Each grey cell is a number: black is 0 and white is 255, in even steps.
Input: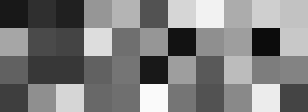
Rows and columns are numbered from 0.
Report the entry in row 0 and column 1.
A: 47
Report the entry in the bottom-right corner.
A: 68
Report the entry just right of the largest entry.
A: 117
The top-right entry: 194
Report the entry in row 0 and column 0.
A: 24
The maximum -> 250
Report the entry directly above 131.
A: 200
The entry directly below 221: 97
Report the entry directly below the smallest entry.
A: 125
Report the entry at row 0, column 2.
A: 32
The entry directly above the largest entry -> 24
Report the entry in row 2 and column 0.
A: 97
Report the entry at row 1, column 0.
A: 166
